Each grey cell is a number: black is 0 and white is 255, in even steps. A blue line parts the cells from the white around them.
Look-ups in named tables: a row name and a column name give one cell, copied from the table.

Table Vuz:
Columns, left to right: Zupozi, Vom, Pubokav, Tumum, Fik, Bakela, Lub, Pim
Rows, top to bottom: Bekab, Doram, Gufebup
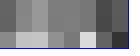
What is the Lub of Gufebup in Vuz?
99
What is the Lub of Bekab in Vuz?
74
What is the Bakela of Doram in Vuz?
119
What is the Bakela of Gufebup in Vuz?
218
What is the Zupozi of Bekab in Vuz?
100
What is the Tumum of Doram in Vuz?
124
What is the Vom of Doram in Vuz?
135
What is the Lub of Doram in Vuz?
72
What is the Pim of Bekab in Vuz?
91
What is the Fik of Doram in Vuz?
126
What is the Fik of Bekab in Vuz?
125
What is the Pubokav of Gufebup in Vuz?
196
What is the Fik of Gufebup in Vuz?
121
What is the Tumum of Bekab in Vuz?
125

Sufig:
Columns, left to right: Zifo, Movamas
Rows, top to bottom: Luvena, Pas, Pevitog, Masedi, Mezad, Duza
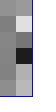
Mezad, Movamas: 177
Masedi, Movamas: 28
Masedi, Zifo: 132
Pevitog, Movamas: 118
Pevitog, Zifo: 134
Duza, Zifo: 142
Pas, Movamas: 224
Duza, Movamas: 185

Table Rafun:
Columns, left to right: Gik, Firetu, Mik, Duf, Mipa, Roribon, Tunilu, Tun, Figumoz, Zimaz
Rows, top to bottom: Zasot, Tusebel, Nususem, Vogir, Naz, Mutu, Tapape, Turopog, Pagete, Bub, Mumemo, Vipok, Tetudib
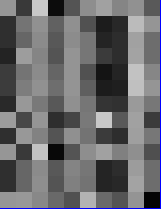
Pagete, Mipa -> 144
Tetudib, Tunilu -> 106
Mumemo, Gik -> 47
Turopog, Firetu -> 71
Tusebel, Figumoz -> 187
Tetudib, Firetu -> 152
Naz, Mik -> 139
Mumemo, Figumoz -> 156
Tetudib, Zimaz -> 4
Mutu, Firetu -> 125
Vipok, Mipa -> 128
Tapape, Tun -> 49
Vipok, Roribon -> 115
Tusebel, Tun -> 40
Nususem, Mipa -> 140
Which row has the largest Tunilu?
Turopog

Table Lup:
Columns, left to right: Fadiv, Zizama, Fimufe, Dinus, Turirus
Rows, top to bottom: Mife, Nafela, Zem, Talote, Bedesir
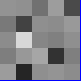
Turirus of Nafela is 153
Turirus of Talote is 127
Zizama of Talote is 152
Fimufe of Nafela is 143
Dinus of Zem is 128
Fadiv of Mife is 147
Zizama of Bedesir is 37
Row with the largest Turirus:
Nafela

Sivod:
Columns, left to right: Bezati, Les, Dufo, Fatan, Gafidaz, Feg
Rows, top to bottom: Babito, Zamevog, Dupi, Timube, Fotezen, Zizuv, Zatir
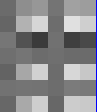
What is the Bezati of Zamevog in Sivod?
101
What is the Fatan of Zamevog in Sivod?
109
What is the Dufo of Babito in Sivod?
151
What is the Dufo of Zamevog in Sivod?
214
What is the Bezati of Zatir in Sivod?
103
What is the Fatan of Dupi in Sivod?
113
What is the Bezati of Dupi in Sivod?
118
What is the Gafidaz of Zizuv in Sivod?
123
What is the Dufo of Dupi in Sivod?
59
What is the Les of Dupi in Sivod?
82
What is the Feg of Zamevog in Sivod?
207
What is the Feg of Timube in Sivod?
107
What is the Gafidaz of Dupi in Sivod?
63
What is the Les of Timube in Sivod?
117
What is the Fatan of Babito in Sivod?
116
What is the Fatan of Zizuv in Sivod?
109
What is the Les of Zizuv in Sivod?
116
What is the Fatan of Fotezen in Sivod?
108
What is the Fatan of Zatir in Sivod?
103
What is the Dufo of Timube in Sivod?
108

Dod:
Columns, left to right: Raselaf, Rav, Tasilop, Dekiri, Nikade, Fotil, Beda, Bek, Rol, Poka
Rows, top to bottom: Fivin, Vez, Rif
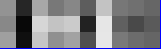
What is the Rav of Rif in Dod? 15
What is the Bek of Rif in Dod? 121
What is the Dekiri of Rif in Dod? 144
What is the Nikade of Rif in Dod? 162
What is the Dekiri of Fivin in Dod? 120
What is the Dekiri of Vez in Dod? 195

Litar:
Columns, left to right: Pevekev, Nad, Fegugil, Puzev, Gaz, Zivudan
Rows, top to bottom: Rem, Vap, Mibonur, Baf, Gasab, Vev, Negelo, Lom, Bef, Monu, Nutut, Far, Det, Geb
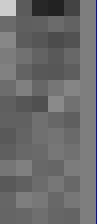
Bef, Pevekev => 89
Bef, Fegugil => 112
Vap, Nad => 95
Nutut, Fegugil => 104
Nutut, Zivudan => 126
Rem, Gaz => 67
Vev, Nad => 128
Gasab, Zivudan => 126
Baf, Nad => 113
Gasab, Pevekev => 129
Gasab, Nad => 99
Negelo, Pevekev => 95
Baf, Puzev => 89
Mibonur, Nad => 92
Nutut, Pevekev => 118
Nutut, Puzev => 102
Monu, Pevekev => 95
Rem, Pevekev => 205
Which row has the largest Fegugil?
Det

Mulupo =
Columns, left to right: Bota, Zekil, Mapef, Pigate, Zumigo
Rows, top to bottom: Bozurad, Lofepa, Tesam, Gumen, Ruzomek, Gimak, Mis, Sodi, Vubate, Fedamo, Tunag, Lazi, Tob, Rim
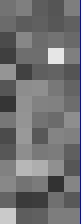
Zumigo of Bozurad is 126
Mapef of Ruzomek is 95
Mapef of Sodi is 115
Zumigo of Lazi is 133
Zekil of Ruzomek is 65
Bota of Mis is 53
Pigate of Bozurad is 85
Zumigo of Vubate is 128
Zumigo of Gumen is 127
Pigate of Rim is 125
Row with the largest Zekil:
Tunag

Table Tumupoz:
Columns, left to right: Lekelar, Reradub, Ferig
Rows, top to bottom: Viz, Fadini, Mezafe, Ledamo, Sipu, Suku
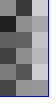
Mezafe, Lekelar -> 96
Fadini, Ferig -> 167
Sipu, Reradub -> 86
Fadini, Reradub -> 143
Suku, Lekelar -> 70
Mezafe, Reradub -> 98
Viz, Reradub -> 56
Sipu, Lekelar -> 124
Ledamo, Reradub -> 141
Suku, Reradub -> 147
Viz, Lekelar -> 142
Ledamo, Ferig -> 185
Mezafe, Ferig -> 195
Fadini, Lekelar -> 32
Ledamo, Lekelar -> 65

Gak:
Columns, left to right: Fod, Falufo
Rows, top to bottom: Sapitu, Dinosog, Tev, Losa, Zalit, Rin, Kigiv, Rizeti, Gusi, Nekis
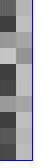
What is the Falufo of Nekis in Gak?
188
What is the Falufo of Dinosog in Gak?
191
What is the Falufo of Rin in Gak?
189
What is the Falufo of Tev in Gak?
166
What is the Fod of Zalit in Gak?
64
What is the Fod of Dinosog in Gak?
64
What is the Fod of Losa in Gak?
197
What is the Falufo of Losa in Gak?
148
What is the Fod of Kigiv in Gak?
154
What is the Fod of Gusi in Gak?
89
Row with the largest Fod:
Losa

